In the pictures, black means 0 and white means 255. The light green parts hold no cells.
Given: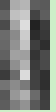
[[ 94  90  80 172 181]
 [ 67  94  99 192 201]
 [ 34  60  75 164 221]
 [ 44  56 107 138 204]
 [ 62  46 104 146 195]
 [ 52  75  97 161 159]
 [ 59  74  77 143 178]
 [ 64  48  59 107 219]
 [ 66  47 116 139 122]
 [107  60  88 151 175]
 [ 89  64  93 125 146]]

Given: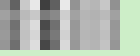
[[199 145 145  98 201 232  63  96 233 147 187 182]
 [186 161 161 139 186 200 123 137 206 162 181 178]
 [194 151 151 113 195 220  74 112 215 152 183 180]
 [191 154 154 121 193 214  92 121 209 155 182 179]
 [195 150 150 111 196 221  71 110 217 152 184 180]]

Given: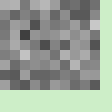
[[ 92 112 174 178 122 169 183 157 103 111]
 [ 89 136 135 102 129 113 151 103 141  89]
 [113 200 116 157 149  81 139 120 129 156]
 [160 119 121 165  63 148 139 147 166 142]
 [146  83 139 170 144 121  77 131  95 155]
 [171 125 126 138 194 141 147 116 176 153]
 [133 136 162 108 133 142 133 150 110 180]
 [154 152  96  90 157 101 101 108 126 117]
 [124  90 159 103  89 139 107 153 140 108]]

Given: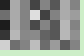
[[171 131  33 170 131  68 132  87]
 [171 157 111 170 131 222  65 130]
 [183 131  28 172 131  73 132  87]
 [183 144  53 183 136 138  99  87]
 [ 92 131 208 111 131 189 108 155]]

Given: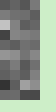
[[ 86 121  88  99]
 [110  94 124 112]
 [ 94 102 194 130]
 [127 121  67 133]
 [112 107 102  94]
 [116 135 149 142]
 [ 89 112 102 123]
 [ 94 128  96 107]
 [160 142  51  94]
 [ 75  73 105 107]]

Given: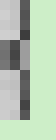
[[194  90 201]
 [197  83 207]
 [194  89 201]
 [204  61 207]
 [ 76 158 117]
 [ 69 157 113]
 [ 79 159 118]
 [195  87 201]
 [191  94 196]
 [196  87 203]
 [203  68 203]
 [196  86 204]]

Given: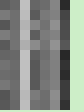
[[133  42  94 103 192 102 108]
 [129  69 122 111 188  91 121]
 [144  75  86 111 179 133 114]
 [130  77 124 113 186  94 123]
 [146  87  90 115 174 139 117]
 [130  40 101 104 193  95 110]
 [128  51 114 107 192  88 116]
 [128  44 108 105 193  90 113]
 [128  60 119 109 190  89 118]
 [141  61  85 107 184 123 110]
 [137  50  88 104 189 113 109]]

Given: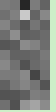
[[124  99 124 119  38]
 [100 136 112 128 201]
 [117  98 132 108  85]
 [ 99 107 109 142  96]
 [130 109  86  92 139]
 [103 121 124  98  99]
 [106 116 136 113  82]
 [ 69 113 123 122 137]
 [117  84  97 119 133]
 [126 121  83  85  95]
 [164 139 112  81 149]]
